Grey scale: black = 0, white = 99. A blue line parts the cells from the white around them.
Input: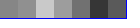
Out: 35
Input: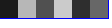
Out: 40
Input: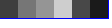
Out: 10
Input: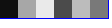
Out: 47
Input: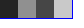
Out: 78
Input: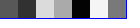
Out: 47
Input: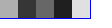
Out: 87
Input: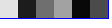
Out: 29
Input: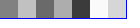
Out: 83
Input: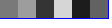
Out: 38
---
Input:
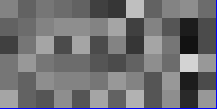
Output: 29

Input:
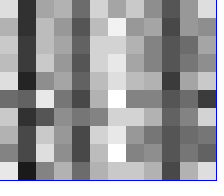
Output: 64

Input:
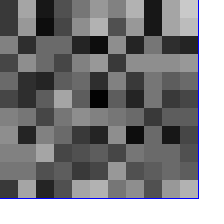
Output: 14

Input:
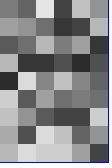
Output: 21

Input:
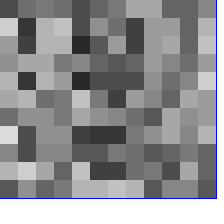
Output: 75

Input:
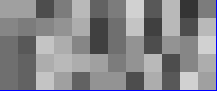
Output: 81

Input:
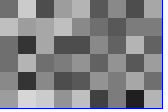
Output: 38
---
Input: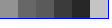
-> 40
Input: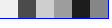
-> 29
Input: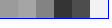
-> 64
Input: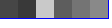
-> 22
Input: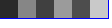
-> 52
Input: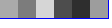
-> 48
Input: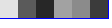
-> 35
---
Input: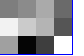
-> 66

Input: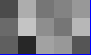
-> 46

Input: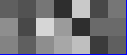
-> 46

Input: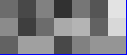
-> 50

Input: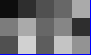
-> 31

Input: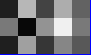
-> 26

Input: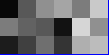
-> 56

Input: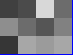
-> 84

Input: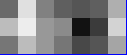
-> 50

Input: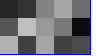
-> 51
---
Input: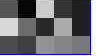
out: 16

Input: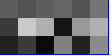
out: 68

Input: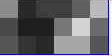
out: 12

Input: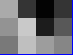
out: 11

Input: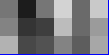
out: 24

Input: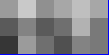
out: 35

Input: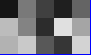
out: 17
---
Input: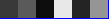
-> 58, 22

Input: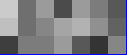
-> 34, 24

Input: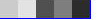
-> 17, 79

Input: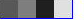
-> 87, 34

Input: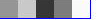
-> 97, 58

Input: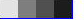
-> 11, 88

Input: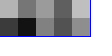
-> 74, 23

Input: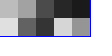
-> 10, 87

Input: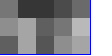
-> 41, 37

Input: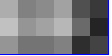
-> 22, 58
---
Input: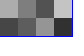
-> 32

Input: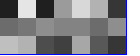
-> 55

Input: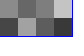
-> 49

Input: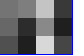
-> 53

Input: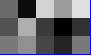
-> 23

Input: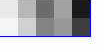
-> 42

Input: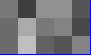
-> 47

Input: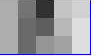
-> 36
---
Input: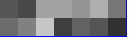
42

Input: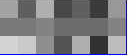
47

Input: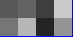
46

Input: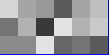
45

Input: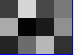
66

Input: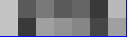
76
